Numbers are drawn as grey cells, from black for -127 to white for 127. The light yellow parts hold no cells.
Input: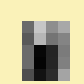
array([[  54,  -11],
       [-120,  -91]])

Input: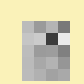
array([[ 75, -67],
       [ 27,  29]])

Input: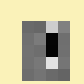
array([[  -4, -122],
       [ -17, -123]])

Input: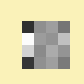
array([[28, 19],
       [10, 43]])

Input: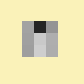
array([[73, 46],
       [78, 45]])

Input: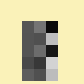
array([[ -47,   62],
       [ -19, -104]])

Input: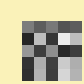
array([[ 62, -73],
       [-65,  14]])
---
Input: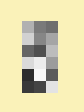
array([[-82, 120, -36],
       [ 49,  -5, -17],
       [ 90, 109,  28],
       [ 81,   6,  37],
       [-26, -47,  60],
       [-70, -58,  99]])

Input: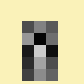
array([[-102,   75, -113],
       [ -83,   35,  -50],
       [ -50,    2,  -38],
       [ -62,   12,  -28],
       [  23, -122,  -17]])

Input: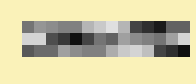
array([[  84,   84,  -49,  -71, -111,  -59,  -11,  -29,   32,   12,    0,
         -11,   32,   84],
       [ -39,  -20,  -20,   32,   12,    0,    0,   44,   73,   84,   63,
         -59,  -80, -111],
       [ -11,   21,   12,    0,    0,   53,   73,   95,   53,  -59,  -80,
        -101,  -29,  -29]])

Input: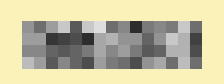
array([[ 29,  29, -73, -62, -50, -82,  39,  50,  19,  19, -27,  19,  72,
         50, -62],
       [ 60,  29, -38,   7, -27, -50,  29,  -5, -17, -50,  19,  39, -17,
         60, -17],
       [  7,   7, -27, -38, -27,  -5,  39,   7,  29,  -5, -38, -27,  50,
         50, -50],
       [ 19, -17,  29,  72, -38,  72,  94, -17,   7, -82,  -5,   7,  -5,
         72, -17]])

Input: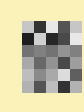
array([[-97,  80, -88, -54, 104],
       [-12,   0, -12,  19,   0],
       [ 41, -23,  19, -54,  30],
       [ 61,  10,  41,  92, -32],
       [ 50, -43,  61, -76,  50],
       [ 70, -76, 104, -43,  70]])

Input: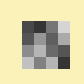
array([[-42,  22, -32,  42],
       [ 12,  53, -21, -42],
       [-54, -74,  -9,  85],
       [ 65,   1,  53, -74]])

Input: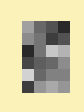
array([[ 12, -11, -66, -45],
       [ 32, -23, -45, -86],
       [-57, -33, -23,  12],
       [ 82, -23,   1,   1],
       [-66,  22,  41,  22],
       [-86, -11,  71,  51]])
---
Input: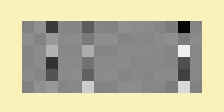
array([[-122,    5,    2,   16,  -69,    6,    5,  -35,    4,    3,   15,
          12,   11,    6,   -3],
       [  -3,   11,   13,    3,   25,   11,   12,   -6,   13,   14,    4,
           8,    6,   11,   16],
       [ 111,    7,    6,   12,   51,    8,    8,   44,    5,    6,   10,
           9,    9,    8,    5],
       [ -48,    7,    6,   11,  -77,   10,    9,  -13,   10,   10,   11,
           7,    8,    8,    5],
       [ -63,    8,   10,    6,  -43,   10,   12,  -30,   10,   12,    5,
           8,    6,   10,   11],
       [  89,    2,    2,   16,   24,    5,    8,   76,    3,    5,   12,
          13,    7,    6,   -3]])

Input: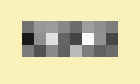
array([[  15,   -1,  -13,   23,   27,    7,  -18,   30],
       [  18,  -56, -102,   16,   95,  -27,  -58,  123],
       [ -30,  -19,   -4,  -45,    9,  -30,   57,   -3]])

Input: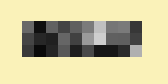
array([[  -5,  -72,  -23, -112,  -30,  -59,  -32,   -4,   64,   -9],
       [ -32,  -63,  -58,  -88,  -95,  -25,  -62,   26,   78,  -31],
       [ -84,   48,  -70, -117,  -90,  -39,  -97,  -54, -104, -104]])

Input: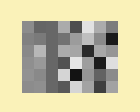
array([[  44,   -3,   12,  -26,  -24,   43,  -49,   98],
       [  10, -101,    1,   -5,  -24,  -13,   28,   63],
       [  39,   21,    9,   55,  -24,   43,   38,  -85],
       [ -99,   94,   15,   25,  -24,  -45,  102,   30],
       [ -29,   10,   18,    9,  -24,   85, -108,   21],
       [ -65,   34,   12,   15,  -24,  -39,   85,   35]])

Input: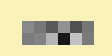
array([[ -46,   -9,    9,   -7,  -38,   18],
       [  66,   -5,   -3,    3,   53, -104]])

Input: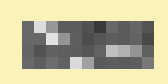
array([[-25, -43, -22,  93,  23, -35, -34, -45, -70, -23, -36],
       [-28, -54, -23, -24,  98,  20, -33, -50, -41, -34, -36],
       [ 20, -31, -27, -45, -30, -33, -34, -41, -29,  64,  50],
       [-33,  -7, -23, -33, -19, -29,  90,  32, -37, -34, -36]])
